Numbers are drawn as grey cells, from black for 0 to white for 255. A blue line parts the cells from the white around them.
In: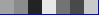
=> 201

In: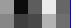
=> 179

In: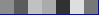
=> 193

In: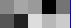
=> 203

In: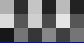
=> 219

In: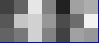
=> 230

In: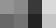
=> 197

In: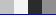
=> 194

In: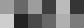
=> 187

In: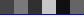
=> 121
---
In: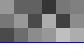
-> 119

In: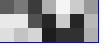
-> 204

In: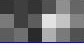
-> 143

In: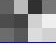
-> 48

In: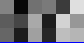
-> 59

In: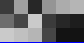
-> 172

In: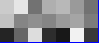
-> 154

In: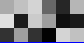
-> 38

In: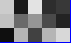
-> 45
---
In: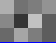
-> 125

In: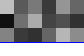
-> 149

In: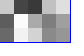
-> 193

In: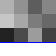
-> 93

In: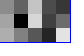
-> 76

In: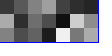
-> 46
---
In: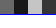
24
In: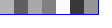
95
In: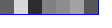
216
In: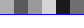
90
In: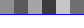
90
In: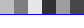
126
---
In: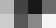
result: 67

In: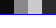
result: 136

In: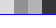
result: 146

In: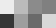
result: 187

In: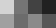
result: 117

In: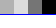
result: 220

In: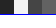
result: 243

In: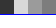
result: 216
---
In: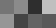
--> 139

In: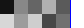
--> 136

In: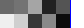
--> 115

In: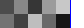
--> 136

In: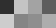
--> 196

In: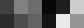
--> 130
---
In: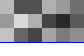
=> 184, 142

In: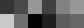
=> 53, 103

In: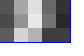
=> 83, 62

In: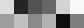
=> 220, 126

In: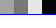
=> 163, 5

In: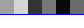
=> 161, 107
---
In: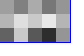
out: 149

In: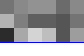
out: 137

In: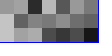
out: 121

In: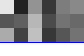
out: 137

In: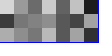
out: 28

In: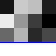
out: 30

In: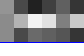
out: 53

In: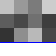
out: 205

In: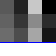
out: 0
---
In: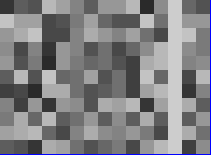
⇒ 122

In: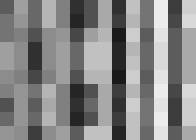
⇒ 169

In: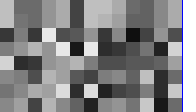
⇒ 78

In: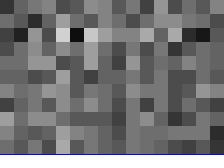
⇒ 88

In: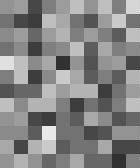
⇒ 191
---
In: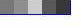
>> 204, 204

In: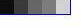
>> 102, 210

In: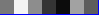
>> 52, 244

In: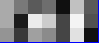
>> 204, 244

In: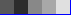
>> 136, 224

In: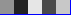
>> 230, 230

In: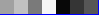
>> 246, 246
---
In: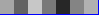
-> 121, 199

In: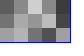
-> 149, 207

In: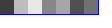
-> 135, 232

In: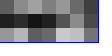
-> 32, 201

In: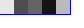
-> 100, 231

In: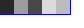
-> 72, 219
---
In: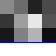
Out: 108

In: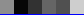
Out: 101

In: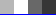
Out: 255

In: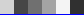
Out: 164

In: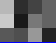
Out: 45

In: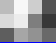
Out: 247

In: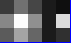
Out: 70

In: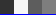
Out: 246

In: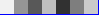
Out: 49
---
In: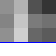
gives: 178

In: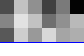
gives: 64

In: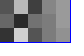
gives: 63

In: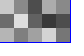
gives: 77

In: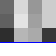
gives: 216

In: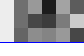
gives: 28

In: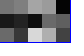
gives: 165

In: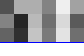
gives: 131

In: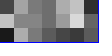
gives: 173
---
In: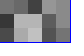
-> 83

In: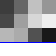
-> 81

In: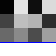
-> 76

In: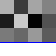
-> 153

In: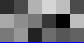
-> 86

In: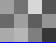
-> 127

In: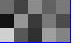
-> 159

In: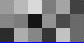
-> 194

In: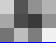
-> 125

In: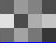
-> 119
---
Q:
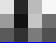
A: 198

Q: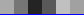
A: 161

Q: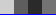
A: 94

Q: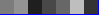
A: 124

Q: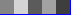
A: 133

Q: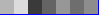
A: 151

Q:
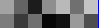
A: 163
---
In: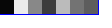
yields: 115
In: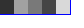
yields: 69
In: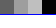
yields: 191
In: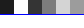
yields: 212
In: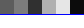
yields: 230
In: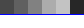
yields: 195
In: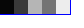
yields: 116
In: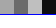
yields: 191
